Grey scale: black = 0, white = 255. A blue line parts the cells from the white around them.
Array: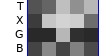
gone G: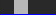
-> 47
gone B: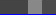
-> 129
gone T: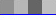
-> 83
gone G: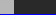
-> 47
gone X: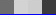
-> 197
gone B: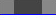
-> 75
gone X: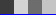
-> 205

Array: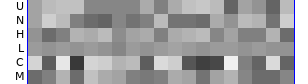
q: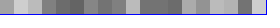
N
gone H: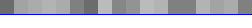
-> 141
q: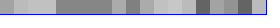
U
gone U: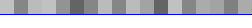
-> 199
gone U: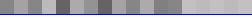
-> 199
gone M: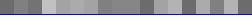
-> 121

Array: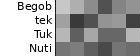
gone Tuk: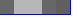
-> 167
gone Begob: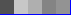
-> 140

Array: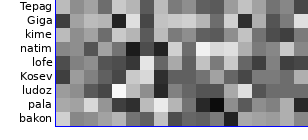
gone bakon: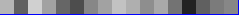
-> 156
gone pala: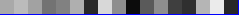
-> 149
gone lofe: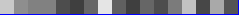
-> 55

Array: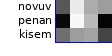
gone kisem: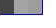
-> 111
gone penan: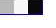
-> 4
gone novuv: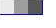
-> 172
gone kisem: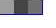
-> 164

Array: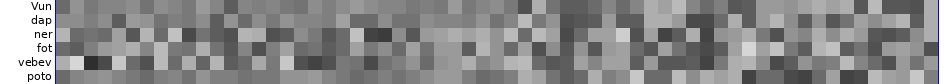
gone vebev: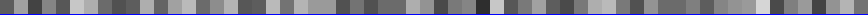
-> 168
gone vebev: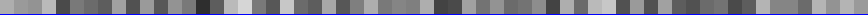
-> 100

